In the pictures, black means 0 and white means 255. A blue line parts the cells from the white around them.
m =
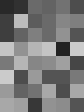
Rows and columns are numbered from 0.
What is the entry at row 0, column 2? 106
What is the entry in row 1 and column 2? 92
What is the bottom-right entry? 84
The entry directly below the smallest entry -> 160
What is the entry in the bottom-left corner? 168
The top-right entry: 77
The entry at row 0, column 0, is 41
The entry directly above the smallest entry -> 146
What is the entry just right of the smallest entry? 203
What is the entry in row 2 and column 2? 127
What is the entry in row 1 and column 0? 62

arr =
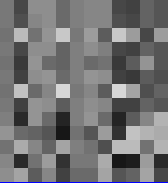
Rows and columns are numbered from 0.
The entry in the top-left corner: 120
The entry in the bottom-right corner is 71
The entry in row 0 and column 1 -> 71
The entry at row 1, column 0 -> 120
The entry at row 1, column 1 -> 79
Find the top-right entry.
85
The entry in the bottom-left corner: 142
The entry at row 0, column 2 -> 142
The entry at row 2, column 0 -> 114

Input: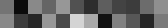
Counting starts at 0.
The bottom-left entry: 137
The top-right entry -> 143
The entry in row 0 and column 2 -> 137
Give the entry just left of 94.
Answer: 45
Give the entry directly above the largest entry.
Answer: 81
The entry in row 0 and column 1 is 11
